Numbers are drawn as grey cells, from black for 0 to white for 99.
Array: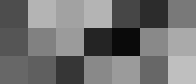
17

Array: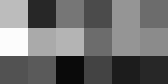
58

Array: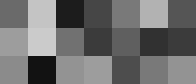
69

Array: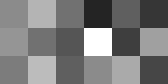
37

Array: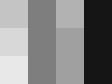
69

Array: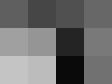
31

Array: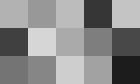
21

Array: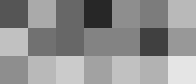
48

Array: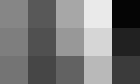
91

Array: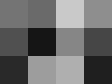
78
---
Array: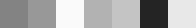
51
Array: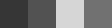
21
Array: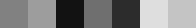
50
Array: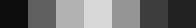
5
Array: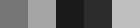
46
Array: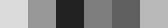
85
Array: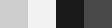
80
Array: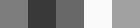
48
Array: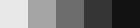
90
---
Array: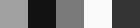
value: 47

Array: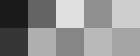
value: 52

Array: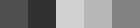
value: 81

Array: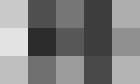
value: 60

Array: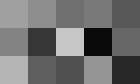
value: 31

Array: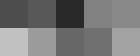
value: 40

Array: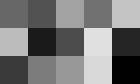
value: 59
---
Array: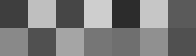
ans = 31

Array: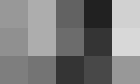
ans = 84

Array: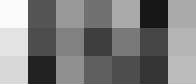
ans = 70

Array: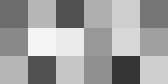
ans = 62

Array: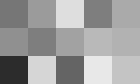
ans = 69

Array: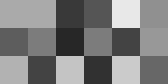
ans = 59
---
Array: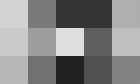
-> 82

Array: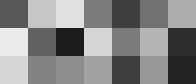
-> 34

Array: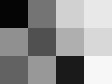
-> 2

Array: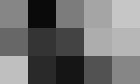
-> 52

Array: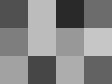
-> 31

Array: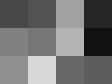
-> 28

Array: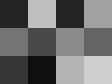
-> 14
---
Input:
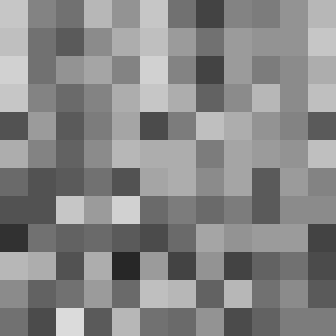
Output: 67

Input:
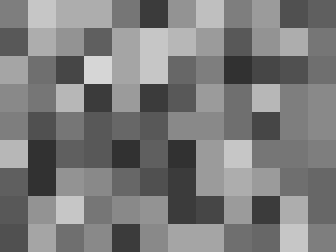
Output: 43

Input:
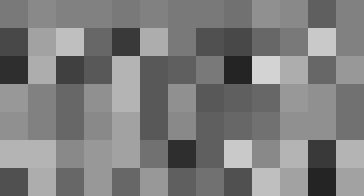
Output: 59

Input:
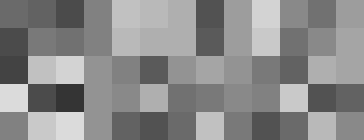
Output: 64

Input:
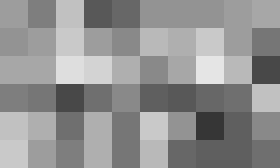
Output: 28

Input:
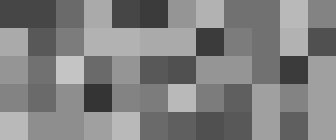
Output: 62
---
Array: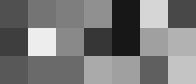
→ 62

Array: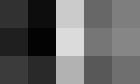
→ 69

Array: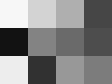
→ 19

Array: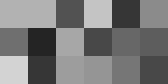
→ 58

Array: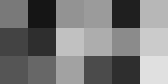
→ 29

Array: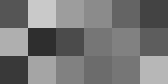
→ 42

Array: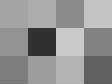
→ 61

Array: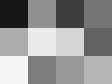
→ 48

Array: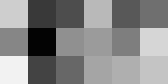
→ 64

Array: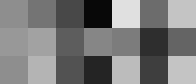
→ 73
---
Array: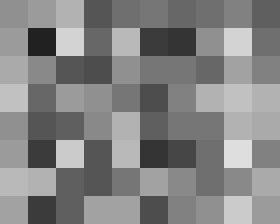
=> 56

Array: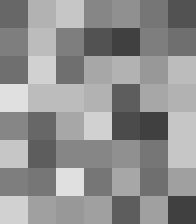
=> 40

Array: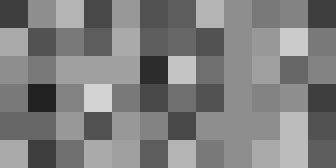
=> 24

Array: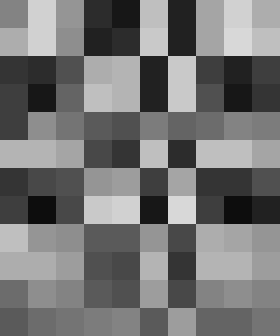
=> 51

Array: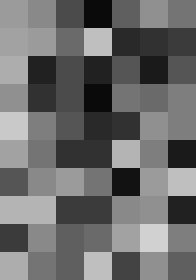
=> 60

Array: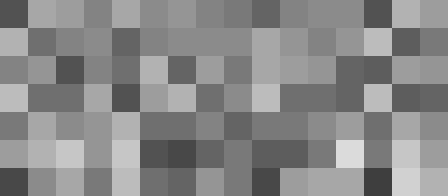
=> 32

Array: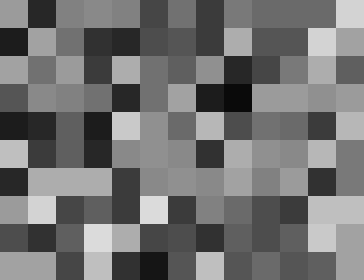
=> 60
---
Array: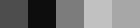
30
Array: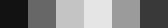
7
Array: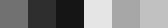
44
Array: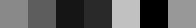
53
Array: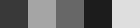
22
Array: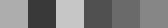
67
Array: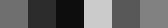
43
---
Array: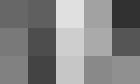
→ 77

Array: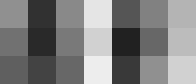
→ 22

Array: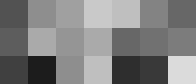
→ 18

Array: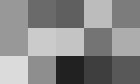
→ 13

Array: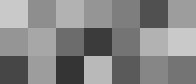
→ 35

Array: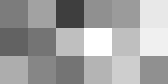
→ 70

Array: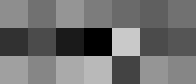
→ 26

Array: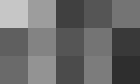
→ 29
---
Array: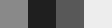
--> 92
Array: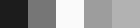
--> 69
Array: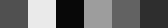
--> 18
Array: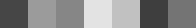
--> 45
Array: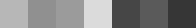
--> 21
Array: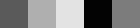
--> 48
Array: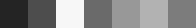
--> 48
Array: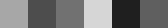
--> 37
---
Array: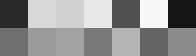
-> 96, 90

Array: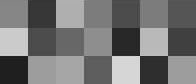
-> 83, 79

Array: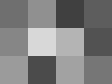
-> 84, 70

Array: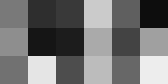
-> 92, 89

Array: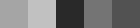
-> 75, 64

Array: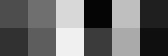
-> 93, 84

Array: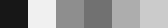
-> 93, 79
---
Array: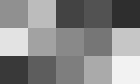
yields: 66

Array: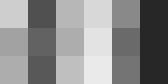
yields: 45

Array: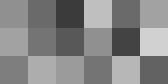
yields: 71

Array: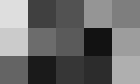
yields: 17

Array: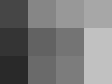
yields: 48

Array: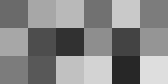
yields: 15

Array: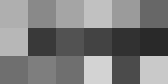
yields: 29

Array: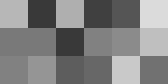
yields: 78

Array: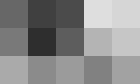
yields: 50

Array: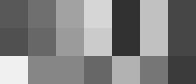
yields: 46
